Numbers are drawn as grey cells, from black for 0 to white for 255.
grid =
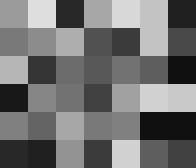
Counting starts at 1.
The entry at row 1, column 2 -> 222
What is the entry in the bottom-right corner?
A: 65
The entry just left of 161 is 65
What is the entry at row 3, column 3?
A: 108
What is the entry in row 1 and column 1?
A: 155
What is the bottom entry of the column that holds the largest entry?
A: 32
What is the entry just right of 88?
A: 114
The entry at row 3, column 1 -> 182
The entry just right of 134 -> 114
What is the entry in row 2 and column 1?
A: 121
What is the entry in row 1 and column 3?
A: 40

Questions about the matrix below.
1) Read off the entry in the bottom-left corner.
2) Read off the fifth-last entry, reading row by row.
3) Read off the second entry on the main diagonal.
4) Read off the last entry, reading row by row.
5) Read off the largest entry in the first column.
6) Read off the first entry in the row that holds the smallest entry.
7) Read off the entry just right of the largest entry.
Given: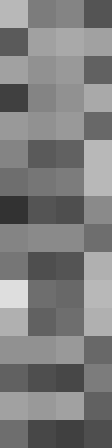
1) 110
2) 97
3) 161
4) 78
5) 222
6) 50
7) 110
